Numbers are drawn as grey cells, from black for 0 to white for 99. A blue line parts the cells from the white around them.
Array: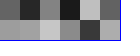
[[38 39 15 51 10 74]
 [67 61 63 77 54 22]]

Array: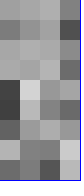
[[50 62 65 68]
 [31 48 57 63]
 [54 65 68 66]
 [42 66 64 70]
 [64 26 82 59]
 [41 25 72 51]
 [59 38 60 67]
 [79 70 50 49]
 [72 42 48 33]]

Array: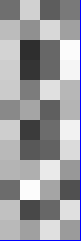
[[47 43 81 36]
 [62 73 56 84]
 [98 82 18 40]
 [95 80 20 40]
 [71 79 48 87]
 [70 53 64 37]
 [94 80 23 42]
 [85 72 34 38]
 [59 70 68 91]
 [31 42 98 64]
 [87 75 28 40]
 [60 72 62 87]]

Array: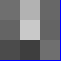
[[40 43 69]
 [39 39 78]
 [43 29 24]]

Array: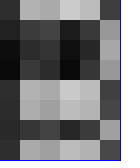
[[24 18 69 66 79 73]
 [59 13 23 26 11 22]
 [65  5 17 20  6 15]
 [59  4 22 17  4 21]
 [25 18 69 66 78 73]
 [27 17 67 62 73 70]
 [62 16 21 26 15 23]
 [28 18 66 62 73 69]]

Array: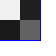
[[12 93]
 [38 10]]

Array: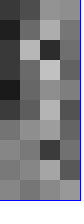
[[55 22 30 57]
 [46 12 41 67]
 [43 22 71 17]
 [38 22 41 75]
 [49 10 40 55]
 [32 23 36 70]
 [39 45 55 61]
 [44 52 47 23]
 [34 47 52 64]
 [59 52 46 53]]

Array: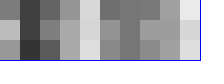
[[91 48 25 39 58 84 43 46 47 62]
 [83 73 25 49 66 83 57 46 61 61]
 [86 59 20 35 66 86 53 46 54 62]]
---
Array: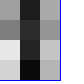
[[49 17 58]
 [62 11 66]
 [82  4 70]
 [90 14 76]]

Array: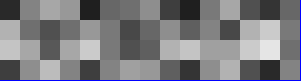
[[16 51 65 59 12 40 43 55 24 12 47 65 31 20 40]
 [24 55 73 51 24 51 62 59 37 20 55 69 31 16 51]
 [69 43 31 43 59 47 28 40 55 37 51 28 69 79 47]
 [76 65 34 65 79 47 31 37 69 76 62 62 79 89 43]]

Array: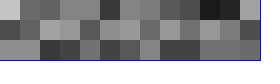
[[30 38 63 59 34 55 59 41 59 44 59 48 30]
 [55 55 22 26 44 26 34 51 26 26 44 44 41]
 [76 41 38 51 51 22 51 48 34 30 10 14 63]]

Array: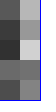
[[19 81]
 [23 59]
 [30 51]
 [34 71]
 [41 44]]

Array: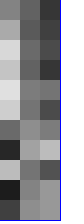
[[11 51 59]
 [15 63 73]
 [25 55 59]
 [41 55 48]
 [51 38 21]
 [66 35 25]
 [73 45 32]
 [76 38 21]
 [80 45 29]
 [84 41 29]
 [87 48 45]]

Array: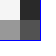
[[59 32]
 [95 16]]

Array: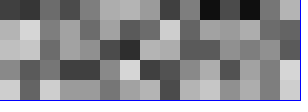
[[25 21 42 29 49 67 70 60 25 49  6 29  6 46 70]
 [53 35 46 25 25 53 83 25 32 53 67 32 63 49 83]
 [70 83 49 63 42 63 35 42 80 39 63 60 67 42 39]
 [74 77 42 63 56 29 18 70 67 35 35 56 49 56 35]
 [80 39 80 60 60 46 63 70 29 70 77 56 67 49 80]]
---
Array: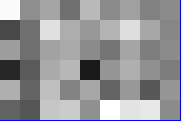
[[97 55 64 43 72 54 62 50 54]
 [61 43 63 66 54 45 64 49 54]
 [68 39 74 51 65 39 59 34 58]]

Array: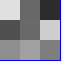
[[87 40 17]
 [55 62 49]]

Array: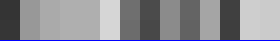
[[20 59 66 68 68 83 43 29 54 39 64 25 80 79]]

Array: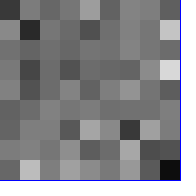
[[22 48 40 46 61 38 51 49 37]
 [44 39 43 40 45 44 51 46 42]
 [50 32 42 51 38 49 57 45 36]
 [39 49 49 34 64 53 22 62 48]
 [40 73 49 62 54 47 59 35  5]]

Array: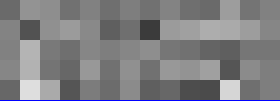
[[41 57 55 44 50 43 49 44 51 43 41 61 45 50]
 [50 70 47 43 52 49 52 55 46 44 39 37 46 46]
 [40 86 66 33 48 42 54 37 40 30 29 83 43 49]]

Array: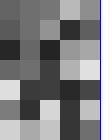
[[39 43 46 72 55]
 [15 40 14 59 65]
 [86 23 24 16 27]
 [81 66 76 21 43]]

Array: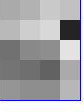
[[66 69 78 75]
 [44 53 55 88]
 [58 55 55 71]]
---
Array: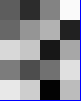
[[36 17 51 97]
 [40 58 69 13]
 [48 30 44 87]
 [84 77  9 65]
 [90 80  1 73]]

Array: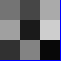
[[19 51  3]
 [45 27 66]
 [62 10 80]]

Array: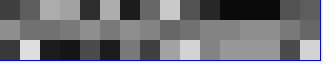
[[22 86 11  8 29 11 47 25 63 82 51 59 59 59 29 82]
 [25 36 67 63 18 67 11 40 78 32 15  4  4  4 32 36]
 [55 44 44 47 55 47 55 51 40 44 51 51 55 55 47 40]]

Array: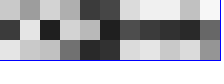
[[23 89 12 82 72 12 30 23 19 16 40]
 [78 61 82 68 23 27 85 93 93 75 96]
 [89 78 75 44 16 19 85 89 78 85 58]]

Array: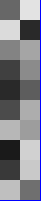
[[10 81]
 [16 36]
 [22 78]
 [25 54]
 [29 67]
 [40 88]
 [51 64]
 [71 61]
 [74 43]
 [85 16]]

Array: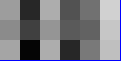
[[54 25 58 35 38 77]
 [61 15 67 32 44 81]
 [64  2 67 15 47 74]]

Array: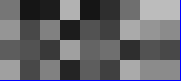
[[36 32 22 62 39 43 18 32 28]
 [46  8 11 69  8 18 43 73 73]
 [58 28 50 11 32 25 66 58 54]
 [62 28 50 14 36 25 66 54 54]]
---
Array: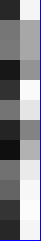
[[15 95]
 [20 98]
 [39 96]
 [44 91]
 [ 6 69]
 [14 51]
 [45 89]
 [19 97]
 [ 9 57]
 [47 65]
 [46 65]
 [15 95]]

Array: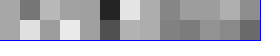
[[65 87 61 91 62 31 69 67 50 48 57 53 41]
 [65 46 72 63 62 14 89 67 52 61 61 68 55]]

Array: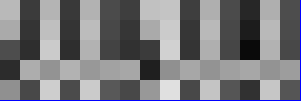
[[56 28 80 29 79 34 28 59 87 28 76 33 19 77 33]
 [17 67 57 69 59 63 65 12 56 65 57 62 65 57 61]
 [30 18 79 18 69 26 19 23 81 20 68 27  4 69 28]
 [66 20 74 20 73 28 21 66 79 21 72 28 11 72 29]
 [72 23 70 22 69 29 24 75 76 24 68 29 15 68 30]]

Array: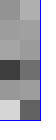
[[83 38]
 [59 61]
 [24 43]
 [64 60]
 [61 62]
 [57 68]]

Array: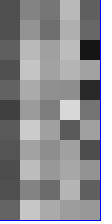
[[39 77 66 61 59]
 [31 51 42 70 37]
 [30 73 59 65 57]
 [33 63 55 62 30]
 [35 79 62 35 62]
 [25 60 49 84 45]
 [38 66 56 55 16]
 [31 76 63 70 63]
 [37 72 62 73  8]
 [31 57 43 68 40]
 [31 51 46 72 37]]

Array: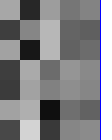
[[28 82 22 52 54]
 [63 68  6 43 38]
 [23 63 50 55 52]
 [24 66 42 58 53]
 [63  9 71 38 42]
 [24 52 71 39 37]
 [65 15 61 46 51]]

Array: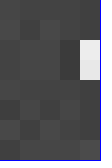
[[25 27 27 27 29]
 [28 25 28 26 25]
 [24 27 25 27 25]
 [27 26 26 26 25]
 [26 27 27 23 90]
 [26 27 27 23 92]
 [28 25 28 26 25]
 [27 26 26 26 25]]
